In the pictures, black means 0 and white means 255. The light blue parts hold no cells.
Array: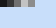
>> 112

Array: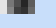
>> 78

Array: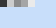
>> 139

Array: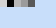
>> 183

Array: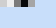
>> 123

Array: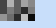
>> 94
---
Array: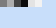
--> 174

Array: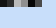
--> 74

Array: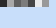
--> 153

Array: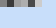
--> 160

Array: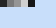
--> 121

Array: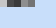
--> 115

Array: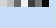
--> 188

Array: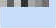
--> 167

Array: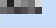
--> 145

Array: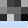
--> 157
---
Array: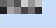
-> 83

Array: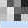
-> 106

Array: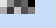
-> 69

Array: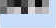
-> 22

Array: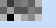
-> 83

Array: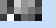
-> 177
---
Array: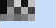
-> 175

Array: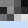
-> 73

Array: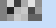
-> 74

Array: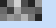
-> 105

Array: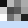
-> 89

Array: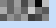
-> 117

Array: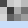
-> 171

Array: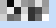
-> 76
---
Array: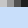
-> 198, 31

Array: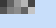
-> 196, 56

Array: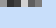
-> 210, 49

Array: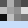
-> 221, 17

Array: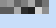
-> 212, 31

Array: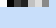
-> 250, 3
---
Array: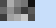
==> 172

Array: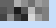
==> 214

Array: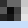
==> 22

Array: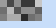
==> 44

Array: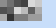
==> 124

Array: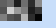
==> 181

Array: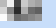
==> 120

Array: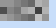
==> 104
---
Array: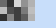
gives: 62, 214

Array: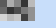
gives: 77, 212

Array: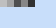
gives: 79, 191

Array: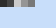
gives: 203, 203

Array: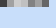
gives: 192, 205

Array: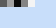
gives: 11, 244

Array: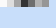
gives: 51, 250
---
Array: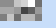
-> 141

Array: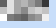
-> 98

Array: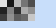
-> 225

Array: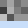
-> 126

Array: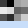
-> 58

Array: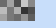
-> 108

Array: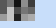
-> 88
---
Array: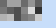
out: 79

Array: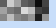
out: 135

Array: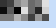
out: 179

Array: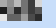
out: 99

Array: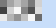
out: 148

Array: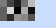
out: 148

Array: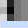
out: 118

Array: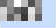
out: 164

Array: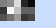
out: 153
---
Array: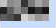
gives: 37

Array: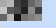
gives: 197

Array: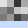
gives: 137

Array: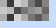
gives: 200

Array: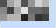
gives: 134

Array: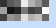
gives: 160

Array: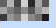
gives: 166

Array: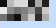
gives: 234
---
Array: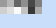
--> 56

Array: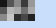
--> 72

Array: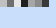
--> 138

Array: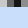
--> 22

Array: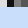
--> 127

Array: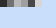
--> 72

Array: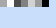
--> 154

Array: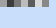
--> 218
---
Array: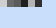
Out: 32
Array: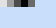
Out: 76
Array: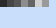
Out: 100
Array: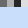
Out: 179
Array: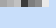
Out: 126
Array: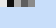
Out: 176
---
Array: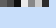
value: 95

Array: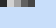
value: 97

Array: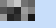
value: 114

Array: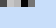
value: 117

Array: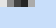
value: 140

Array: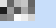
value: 155
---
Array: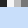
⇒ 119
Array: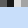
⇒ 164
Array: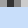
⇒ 204
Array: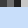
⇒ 199
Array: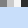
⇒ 46
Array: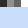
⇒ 253
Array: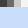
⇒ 244
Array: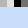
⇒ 112
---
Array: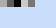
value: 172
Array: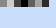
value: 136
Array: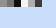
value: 145
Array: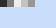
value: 44
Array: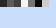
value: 39
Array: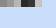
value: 138
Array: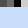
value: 78
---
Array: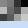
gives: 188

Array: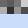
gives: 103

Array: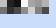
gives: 192

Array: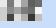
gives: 205

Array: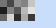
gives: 29

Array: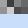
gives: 162

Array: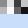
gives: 139
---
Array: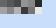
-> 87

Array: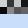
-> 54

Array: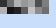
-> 110

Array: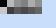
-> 185

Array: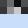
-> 108

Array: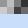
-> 190

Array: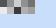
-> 145
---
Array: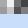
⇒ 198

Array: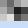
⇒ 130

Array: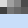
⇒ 117

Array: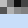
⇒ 177

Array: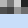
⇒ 65

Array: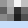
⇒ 165
